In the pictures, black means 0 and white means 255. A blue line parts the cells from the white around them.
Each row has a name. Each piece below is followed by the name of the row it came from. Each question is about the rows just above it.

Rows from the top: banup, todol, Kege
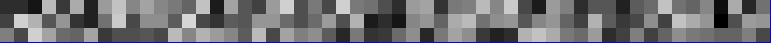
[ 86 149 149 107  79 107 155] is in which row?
todol
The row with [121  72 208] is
banup
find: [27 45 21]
todol
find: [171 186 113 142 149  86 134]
todol
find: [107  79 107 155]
todol
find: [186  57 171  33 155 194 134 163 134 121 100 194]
banup
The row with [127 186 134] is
banup

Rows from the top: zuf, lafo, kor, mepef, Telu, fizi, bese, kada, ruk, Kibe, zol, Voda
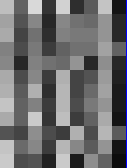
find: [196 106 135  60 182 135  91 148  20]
zol
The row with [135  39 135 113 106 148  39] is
lafo
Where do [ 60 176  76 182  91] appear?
Kibe
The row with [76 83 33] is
Voda

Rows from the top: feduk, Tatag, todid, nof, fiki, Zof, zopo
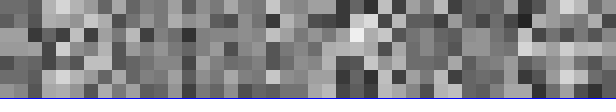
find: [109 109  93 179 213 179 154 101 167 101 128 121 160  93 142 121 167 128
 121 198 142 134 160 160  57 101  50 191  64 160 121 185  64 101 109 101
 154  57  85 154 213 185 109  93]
Zof
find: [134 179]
fiki
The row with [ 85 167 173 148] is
zopo

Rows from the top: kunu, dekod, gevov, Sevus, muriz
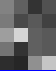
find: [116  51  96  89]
Sevus
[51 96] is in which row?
Sevus

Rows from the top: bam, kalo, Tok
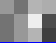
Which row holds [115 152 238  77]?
kalo
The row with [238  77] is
kalo

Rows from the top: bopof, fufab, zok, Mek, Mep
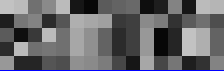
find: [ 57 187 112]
zok
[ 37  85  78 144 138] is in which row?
Mep

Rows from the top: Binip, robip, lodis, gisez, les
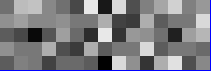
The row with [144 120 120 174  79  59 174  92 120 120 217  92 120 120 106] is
gisez
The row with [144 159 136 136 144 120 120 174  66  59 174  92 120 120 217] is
robip
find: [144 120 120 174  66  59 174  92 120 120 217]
robip
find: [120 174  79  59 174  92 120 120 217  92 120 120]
gisez
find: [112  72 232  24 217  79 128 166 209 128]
Binip
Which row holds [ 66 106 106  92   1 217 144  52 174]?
les
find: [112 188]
Binip

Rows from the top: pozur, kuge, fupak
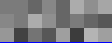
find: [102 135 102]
pozur
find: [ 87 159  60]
fupak
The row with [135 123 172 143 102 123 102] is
kuge

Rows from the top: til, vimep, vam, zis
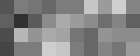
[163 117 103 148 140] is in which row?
vam
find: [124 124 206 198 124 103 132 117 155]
zis

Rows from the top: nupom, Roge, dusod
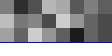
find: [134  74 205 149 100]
Roge
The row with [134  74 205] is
Roge
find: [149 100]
Roge
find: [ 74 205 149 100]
Roge
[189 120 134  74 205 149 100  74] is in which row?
Roge
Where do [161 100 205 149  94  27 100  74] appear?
dusod
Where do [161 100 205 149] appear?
dusod

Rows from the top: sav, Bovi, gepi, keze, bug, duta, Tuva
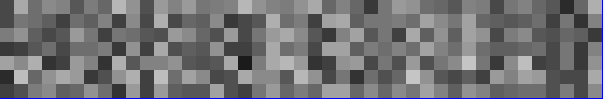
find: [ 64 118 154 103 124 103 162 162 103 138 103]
Tuva
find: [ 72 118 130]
sav
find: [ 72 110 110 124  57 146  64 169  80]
keze
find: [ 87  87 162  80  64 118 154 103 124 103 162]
Tuva

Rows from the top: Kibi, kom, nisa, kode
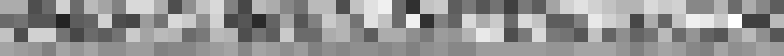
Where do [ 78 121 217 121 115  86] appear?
nisa
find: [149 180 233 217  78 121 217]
nisa
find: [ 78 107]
Kibi
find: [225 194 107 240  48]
kom

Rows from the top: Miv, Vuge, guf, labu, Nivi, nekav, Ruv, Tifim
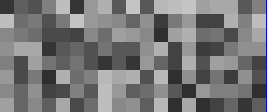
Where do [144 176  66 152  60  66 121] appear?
labu
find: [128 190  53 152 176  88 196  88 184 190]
Miv
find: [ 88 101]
labu

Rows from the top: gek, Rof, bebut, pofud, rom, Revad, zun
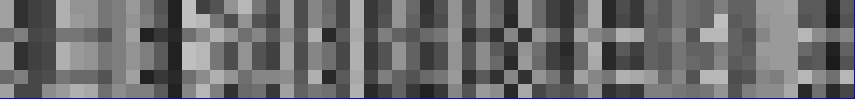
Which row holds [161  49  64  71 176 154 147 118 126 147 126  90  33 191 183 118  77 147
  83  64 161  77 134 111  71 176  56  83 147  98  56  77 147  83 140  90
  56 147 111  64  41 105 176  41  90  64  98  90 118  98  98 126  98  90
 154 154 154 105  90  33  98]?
pofud
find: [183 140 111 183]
Revad

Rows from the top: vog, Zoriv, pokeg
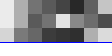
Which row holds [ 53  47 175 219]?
pokeg
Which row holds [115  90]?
vog

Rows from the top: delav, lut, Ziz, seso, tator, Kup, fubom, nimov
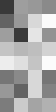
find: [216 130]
fubom
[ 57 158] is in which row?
delav
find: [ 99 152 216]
lut
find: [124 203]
nimov

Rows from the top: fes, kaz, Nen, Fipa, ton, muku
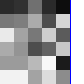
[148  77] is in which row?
Fipa
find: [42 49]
fes
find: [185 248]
ton
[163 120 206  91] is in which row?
Nen
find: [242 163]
muku

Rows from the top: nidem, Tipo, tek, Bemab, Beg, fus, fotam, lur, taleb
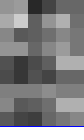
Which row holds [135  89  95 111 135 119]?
tek
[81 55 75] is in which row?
Beg
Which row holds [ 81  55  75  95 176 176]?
Beg
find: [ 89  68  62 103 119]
taleb
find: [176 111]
Tipo
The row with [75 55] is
fus

